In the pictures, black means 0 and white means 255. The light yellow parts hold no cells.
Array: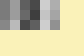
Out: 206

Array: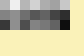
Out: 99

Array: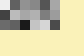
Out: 214

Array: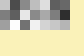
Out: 199

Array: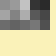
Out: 119

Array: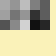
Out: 17

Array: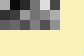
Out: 81

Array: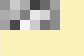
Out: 116

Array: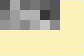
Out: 196

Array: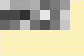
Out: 122
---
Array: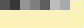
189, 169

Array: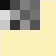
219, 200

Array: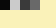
203, 105

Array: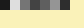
222, 149

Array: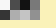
247, 196

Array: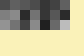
188, 147

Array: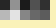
227, 184

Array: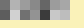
209, 200

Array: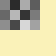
215, 183
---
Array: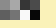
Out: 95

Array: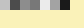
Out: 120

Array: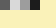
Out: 93

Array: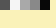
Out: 245

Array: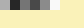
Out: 117

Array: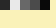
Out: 233

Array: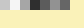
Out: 47
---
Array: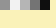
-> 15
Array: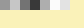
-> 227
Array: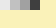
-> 63
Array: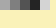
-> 212
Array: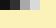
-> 217
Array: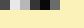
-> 107
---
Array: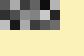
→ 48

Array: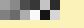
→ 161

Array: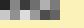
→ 36

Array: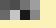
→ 86

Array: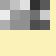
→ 235

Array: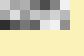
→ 165

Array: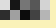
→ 221
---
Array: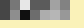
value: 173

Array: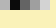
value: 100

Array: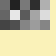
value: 133

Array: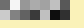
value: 192

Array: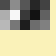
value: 29

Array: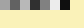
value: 129

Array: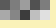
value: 60

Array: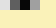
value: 95

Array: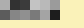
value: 122

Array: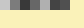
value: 176
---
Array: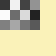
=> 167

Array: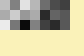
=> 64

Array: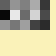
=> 159

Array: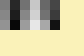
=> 231

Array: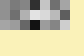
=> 156

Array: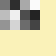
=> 212
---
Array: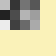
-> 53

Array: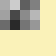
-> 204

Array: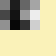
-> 29

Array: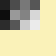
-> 76

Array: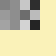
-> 142

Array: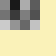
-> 25
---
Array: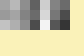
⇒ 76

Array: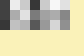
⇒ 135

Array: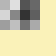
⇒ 95

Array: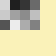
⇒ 191

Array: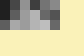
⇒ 83

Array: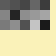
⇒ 165

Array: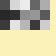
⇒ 90
